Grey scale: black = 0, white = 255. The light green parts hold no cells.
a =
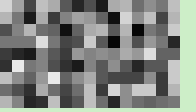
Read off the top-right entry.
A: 191
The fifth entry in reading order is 171
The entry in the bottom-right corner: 119
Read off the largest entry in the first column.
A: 212
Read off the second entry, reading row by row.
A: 162
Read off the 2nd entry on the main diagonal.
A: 119
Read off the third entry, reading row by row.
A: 69
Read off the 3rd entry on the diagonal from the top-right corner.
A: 119
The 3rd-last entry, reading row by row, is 99
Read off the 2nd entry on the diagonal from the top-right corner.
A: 69
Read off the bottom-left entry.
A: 181
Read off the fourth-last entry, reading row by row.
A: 110
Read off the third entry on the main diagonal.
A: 181
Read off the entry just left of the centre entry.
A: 152
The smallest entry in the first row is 26

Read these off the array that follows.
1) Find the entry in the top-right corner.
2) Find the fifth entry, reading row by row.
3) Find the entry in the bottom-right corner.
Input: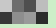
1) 189
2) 55
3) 43

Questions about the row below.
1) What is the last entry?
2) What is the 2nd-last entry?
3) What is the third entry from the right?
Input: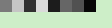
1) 7
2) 81
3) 102

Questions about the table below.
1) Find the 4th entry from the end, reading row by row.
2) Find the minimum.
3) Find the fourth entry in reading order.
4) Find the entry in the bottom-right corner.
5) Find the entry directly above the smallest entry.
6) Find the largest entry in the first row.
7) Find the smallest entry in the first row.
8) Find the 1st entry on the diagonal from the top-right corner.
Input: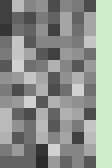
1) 154
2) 43
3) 145
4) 88
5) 52
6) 186
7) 64
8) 76

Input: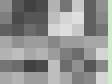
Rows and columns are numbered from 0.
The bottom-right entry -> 212
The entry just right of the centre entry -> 156
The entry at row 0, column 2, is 65
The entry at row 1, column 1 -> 75
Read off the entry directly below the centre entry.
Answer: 156
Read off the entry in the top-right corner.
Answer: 144
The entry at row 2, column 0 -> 96
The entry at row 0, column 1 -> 86
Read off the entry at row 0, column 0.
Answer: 144
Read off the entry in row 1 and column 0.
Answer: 126
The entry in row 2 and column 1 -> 86

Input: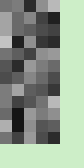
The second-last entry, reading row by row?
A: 76
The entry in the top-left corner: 115
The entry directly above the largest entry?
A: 164
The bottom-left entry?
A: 115
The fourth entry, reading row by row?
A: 143
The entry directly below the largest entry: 115
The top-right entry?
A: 185
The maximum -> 195
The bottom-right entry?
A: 43
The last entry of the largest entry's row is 43
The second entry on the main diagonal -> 106
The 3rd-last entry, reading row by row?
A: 153
